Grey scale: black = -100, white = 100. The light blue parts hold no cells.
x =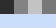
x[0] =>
-65
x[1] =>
3
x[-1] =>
-6

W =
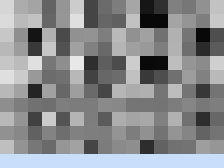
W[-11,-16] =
68
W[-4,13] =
5
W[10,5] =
27
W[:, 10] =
[-83, -94, 26, 20, -93, -55, 38, -8, 32, 14, -65]
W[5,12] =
-12
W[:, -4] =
[0, 29, 39, 40, 49, -12, 48, -2, 39, 16, -11]
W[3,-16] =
44
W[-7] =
[55, 47, 76, -7, 11, 82, -64, -26, -40, 61, -93, -92, 49, 17, 9, 62]
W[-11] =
[68, 35, 29, -22, 17, 60, -46, -16, -2, 30, -83, -62, 0, -7, 14, 52]
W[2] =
[56, 12, -84, 39, -42, 14, 15, -1, 45, 14, 26, -11, 39, -8, -94, -39]
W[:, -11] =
[60, 75, 14, 26, 82, 44, 24, -3, 41, 1, 27]
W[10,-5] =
-23
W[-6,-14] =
20
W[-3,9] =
29
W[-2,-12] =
-14
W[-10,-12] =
18
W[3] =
[44, 22, -55, 56, -36, 26, 1, -18, 42, 25, 20, -1, 40, -14, -67, -29]
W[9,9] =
-2
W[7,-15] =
-2
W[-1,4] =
18
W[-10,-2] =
-1
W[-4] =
[11, -2, -11, -13, -1, -3, -3, 8, 7, -8, -8, -9, -2, 5, -6, -1]
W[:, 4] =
[17, 18, -42, -36, 11, -12, -19, -1, -34, -14, 18]
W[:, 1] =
[35, 46, 12, 22, 47, 59, 27, -2, 17, 7, 15]
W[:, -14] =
[29, 52, -84, -55, 76, 20, -72, -11, -49, -24, -7]

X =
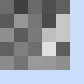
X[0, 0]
-15
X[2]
[11, -28, -5, 48, 55]
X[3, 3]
76
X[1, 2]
-7
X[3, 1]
-1
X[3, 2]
-13
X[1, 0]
-30

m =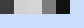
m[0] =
-53
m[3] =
-3
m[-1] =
-87

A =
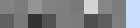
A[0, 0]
3
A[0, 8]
-3
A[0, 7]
5
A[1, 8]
-1
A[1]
[-25, -5, -61, -36, -2, -3, -39, -27, -1]

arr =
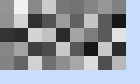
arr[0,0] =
16
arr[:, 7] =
[18, -30, -30, 57, -38]
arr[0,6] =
4
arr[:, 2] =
[7, -62, 66, -50, 65]
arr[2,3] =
52
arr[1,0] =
14
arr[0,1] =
89
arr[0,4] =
-7
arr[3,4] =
57
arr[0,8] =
0
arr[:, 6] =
[4, 54, -2, -83, 73]
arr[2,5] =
29

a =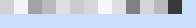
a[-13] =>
65
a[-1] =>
-56
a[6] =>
69
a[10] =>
67

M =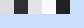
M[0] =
73
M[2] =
78

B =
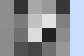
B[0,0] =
11
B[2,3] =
-73
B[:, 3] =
[20, 77, -73, -12]
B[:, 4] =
[-57, 0, 10, 19]
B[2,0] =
10
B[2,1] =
-12
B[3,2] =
-46

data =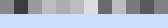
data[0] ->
7
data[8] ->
48
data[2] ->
21

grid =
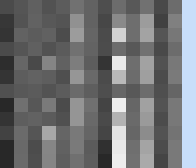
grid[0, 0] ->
-41
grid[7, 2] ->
-32
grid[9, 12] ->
-10
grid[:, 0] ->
[-41, -57, -59, -41, -65, -59, -37, -69, -59, -48, -69, -69]
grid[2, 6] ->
-21
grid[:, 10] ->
[-11, 22, 28, -11, 27, 25, -15, 26, 21, 10, 29, 33]
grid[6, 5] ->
-16
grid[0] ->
[-41, -33, -25, -36, -28, -11, -23, -39, -15, -31, -11, -43, -15]
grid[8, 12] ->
-6
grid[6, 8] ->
-19
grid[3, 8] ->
-15
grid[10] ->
[-69, -18, -40, 5, -24, -4, -29, -62, 83, -13, 29, -40, -5]
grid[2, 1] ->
-23
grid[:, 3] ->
[-36, -31, -24, -36, 4, -26, -35, -4, -29, 31, 5, 4]
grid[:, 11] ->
[-43, -49, -33, -43, -36, -41, -38, -35, -40, -35, -40, -46]
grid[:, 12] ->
[-15, 0, -7, -15, -6, -4, -21, -6, -6, -10, -5, -5]
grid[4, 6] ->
-27
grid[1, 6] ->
-23
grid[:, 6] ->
[-23, -23, -21, -22, -27, -18, -26, -12, -18, -21, -29, -27]
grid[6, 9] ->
-31
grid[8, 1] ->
-26
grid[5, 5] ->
18
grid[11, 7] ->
-69
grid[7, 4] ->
-41
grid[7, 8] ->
87
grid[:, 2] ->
[-25, -23, -28, -25, -43, -23, -29, -32, -23, -33, -40, -39]
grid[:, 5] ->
[-11, 14, 22, -11, -2, 18, -16, 17, 17, -5, -4, -12]
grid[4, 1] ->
-20
